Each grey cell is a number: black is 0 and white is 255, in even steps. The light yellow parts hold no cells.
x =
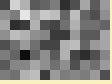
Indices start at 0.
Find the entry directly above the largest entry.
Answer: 177
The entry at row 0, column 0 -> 68
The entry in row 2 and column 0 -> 166
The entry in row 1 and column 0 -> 143
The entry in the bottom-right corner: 79
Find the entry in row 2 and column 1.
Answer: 46
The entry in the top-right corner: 154
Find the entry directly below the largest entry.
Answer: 58
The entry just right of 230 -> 166
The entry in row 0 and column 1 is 210
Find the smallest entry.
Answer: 14
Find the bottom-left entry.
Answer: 124
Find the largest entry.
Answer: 230
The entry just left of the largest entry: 124
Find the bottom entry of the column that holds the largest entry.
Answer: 177
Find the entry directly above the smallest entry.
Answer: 154

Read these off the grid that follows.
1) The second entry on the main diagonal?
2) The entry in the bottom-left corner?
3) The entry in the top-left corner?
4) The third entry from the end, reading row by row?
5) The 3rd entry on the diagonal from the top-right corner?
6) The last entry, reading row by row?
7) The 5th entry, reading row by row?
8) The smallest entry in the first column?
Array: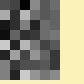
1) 47
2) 128
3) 79
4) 148
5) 35
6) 138
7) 88
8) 14

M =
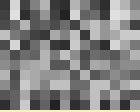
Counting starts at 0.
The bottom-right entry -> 160
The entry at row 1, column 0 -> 65
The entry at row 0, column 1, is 213
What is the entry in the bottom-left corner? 46
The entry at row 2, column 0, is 75
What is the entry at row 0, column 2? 65
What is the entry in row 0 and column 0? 56
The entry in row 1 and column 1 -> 224
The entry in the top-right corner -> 129

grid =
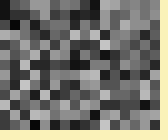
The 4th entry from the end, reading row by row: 142
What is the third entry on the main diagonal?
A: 114
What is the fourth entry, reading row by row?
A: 152
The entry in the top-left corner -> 18
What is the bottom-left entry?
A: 60
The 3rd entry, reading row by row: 103
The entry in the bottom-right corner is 49
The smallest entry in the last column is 39
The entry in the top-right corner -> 133
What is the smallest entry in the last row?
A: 7
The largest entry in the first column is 184
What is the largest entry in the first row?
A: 173

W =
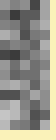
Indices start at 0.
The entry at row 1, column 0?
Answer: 112
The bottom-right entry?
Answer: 174
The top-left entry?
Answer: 152
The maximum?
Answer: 197
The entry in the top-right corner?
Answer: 164
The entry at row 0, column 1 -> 130
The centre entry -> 152
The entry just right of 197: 185
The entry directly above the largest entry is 164
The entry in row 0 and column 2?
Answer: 142
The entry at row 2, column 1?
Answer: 121
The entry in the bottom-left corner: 185
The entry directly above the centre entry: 101
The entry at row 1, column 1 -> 59
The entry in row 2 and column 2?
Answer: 91

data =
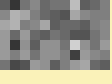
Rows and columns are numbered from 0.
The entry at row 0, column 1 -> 53
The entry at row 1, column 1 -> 178
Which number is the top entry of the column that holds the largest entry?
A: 189
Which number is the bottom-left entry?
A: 116
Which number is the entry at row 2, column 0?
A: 166
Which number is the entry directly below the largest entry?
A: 63
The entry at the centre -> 116
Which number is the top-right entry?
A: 127
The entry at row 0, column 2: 116
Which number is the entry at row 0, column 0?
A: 94
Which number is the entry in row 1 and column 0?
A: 136
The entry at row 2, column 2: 127
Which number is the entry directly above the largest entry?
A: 84
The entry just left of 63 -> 127
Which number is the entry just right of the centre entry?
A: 105
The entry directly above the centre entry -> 94
